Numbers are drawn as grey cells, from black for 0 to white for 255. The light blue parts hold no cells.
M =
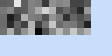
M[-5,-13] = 92
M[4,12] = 178
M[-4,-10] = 92
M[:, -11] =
[229, 84, 65, 99, 93]
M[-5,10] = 68
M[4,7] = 137
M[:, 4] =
[131, 130, 126, 180, 184]
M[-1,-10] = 145
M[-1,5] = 8
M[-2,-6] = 198
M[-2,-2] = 92
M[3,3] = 64
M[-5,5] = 124
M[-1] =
[113, 174, 93, 145, 184, 8, 80, 137, 186, 143, 199, 145, 178]
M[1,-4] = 104

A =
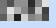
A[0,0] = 115
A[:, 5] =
[134, 196, 149]
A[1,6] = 65
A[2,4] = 132
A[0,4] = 44

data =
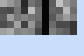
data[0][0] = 171
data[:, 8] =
[193, 93, 127, 73, 105]
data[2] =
[90, 158, 119, 133, 119, 109, 5, 89, 127, 156, 128]
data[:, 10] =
[123, 109, 128, 53, 55]
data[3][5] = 93
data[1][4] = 190
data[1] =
[80, 74, 116, 50, 190, 111, 5, 100, 93, 184, 109]
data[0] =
[171, 152, 129, 41, 115, 96, 5, 93, 193, 148, 123]
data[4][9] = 95
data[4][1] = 171
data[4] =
[160, 171, 130, 138, 131, 70, 5, 125, 105, 95, 55]

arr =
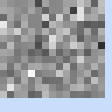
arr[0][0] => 160
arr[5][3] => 168
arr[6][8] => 135
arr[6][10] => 204
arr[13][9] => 153
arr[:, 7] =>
[134, 137, 115, 181, 137, 221, 207, 159, 120, 164, 141, 112, 138, 153]
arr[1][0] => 168
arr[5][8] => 178
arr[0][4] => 153
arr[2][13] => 169
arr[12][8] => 120
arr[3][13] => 97
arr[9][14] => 138
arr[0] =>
[160, 144, 138, 141, 153, 73, 162, 134, 138, 161, 161, 195, 171, 99, 190]
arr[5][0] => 157
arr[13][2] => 155
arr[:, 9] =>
[161, 166, 127, 145, 196, 134, 151, 133, 107, 188, 163, 156, 134, 153]
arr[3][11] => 108
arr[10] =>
[121, 105, 138, 169, 249, 125, 138, 141, 200, 163, 125, 147, 168, 107, 138]
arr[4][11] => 108
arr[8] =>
[149, 135, 123, 152, 121, 136, 119, 120, 136, 107, 145, 208, 146, 144, 172]
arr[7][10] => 107
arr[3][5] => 133
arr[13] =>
[191, 106, 155, 159, 99, 110, 185, 153, 142, 153, 115, 120, 112, 130, 138]
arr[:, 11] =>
[195, 226, 226, 108, 108, 96, 181, 147, 208, 156, 147, 164, 181, 120]
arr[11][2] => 117
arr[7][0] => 164
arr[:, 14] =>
[190, 187, 138, 91, 176, 155, 46, 153, 172, 138, 138, 150, 155, 138]
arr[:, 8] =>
[138, 137, 208, 166, 180, 178, 135, 104, 136, 112, 200, 112, 120, 142]
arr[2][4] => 133
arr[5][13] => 124

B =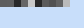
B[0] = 94
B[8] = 98
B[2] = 41

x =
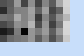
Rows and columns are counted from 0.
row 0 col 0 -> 81
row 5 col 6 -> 135
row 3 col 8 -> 120
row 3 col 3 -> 135
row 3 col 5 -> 77
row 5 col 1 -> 106
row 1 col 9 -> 208
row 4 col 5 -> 123
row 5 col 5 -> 93
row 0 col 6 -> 133
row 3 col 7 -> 65
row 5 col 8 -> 123
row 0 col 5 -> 67
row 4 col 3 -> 5
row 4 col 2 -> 124
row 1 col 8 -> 99
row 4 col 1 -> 45
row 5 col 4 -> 149

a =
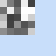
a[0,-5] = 212
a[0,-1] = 65
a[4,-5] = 142
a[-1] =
[142, 113, 100, 103, 205]
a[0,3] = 238
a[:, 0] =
[212, 113, 185, 207, 142]

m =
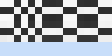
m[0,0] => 247
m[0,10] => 246
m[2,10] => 246
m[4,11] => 242
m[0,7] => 46
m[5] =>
[235, 239, 52, 242, 54, 234, 54, 53, 54, 237, 238, 53, 53, 56, 238, 238]
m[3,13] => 51
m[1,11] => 239
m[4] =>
[46, 47, 244, 46, 243, 48, 242, 244, 242, 46, 47, 242, 244, 242, 47, 48]
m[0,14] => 245
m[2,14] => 246
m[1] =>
[44, 45, 242, 43, 241, 46, 241, 242, 240, 44, 45, 239, 242, 241, 46, 47]
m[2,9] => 247
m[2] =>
[248, 247, 44, 247, 44, 245, 45, 43, 45, 247, 246, 46, 43, 45, 246, 245]
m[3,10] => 243
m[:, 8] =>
[49, 240, 45, 50, 242, 54]
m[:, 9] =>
[247, 44, 247, 243, 46, 237]
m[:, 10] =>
[246, 45, 246, 243, 47, 238]

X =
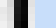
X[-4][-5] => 240
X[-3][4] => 230
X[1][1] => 219
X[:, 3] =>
[6, 8, 6, 2]
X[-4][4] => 225
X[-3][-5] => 231
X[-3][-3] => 26
